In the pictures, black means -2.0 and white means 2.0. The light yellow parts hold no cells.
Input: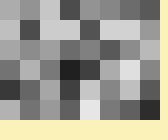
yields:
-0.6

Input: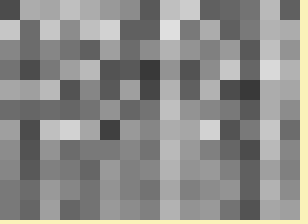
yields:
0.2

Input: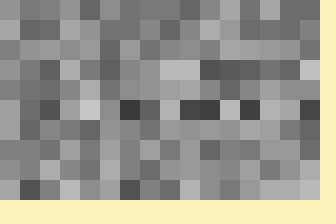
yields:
0.7

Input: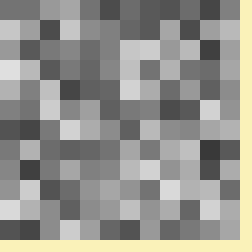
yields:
0.7

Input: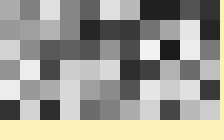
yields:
-1.1
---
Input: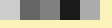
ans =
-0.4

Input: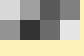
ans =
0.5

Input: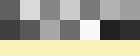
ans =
1.4

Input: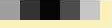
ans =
-1.2

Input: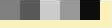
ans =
-0.6

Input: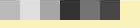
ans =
1.5

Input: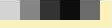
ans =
0.1

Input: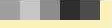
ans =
1.1

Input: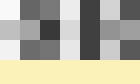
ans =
-0.4
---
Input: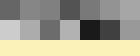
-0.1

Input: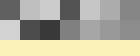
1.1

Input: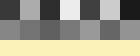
-1.0

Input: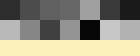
0.5

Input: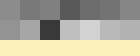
-0.3

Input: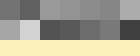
0.2
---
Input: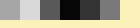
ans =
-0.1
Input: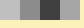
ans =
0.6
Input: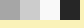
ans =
-1.4
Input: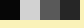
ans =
-1.4
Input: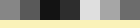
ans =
-0.3
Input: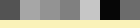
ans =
-0.3
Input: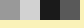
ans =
-0.6
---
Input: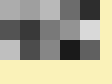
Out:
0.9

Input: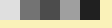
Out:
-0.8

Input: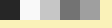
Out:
1.1

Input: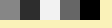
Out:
1.8

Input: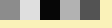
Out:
-1.9

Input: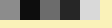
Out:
-0.3
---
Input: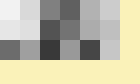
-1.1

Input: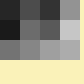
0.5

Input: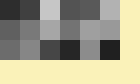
-0.9

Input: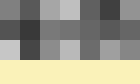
0.2

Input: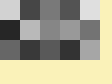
-0.6

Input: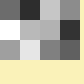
0.0

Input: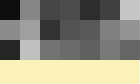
-0.2
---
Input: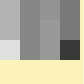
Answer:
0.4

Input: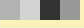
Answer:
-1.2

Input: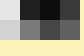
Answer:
-0.9

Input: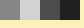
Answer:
-0.8

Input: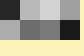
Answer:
-0.1

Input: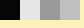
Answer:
0.4

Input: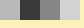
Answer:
0.1

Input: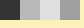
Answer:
1.5

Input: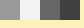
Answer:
-0.4

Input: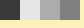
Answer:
0.7
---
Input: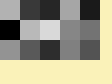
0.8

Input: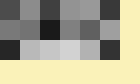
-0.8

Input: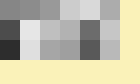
0.1

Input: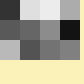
-1.2

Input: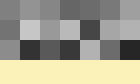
0.0

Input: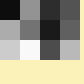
-1.8

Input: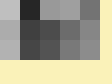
1.0

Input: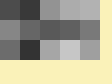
-0.8

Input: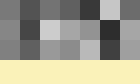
-0.1

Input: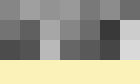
0.1
